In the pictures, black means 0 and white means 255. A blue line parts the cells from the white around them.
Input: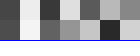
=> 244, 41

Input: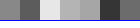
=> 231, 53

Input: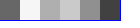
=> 246, 65

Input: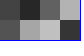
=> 192, 39

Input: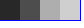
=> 207, 40

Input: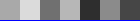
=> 219, 46

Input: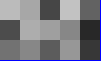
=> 194, 40

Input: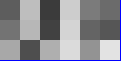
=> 227, 59

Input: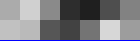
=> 215, 31

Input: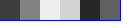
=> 237, 39
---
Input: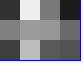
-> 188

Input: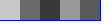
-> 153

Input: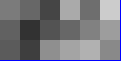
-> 177

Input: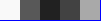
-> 169

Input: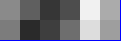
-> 221

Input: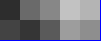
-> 180

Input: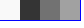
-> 161

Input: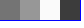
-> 151

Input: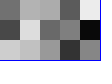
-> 221
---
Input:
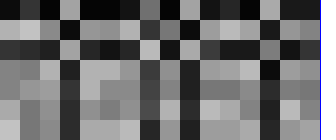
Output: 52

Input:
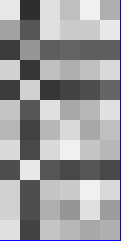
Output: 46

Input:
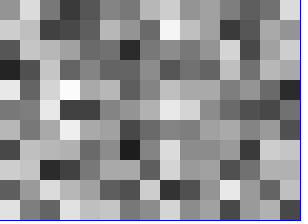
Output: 219

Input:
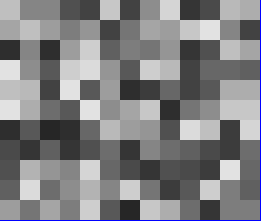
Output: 133

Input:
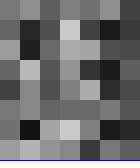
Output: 142
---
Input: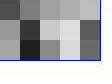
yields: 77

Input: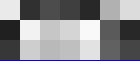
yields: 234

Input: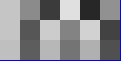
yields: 197

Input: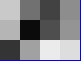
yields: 201

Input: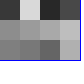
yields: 56

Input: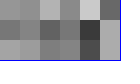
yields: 150

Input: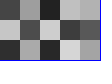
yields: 69

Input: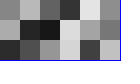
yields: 134

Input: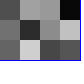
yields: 79
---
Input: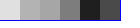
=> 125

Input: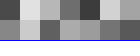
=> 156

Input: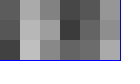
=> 100

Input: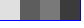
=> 93

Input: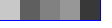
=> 129

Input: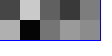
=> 117

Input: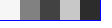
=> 66

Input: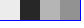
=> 39

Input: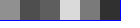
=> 218

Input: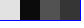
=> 11
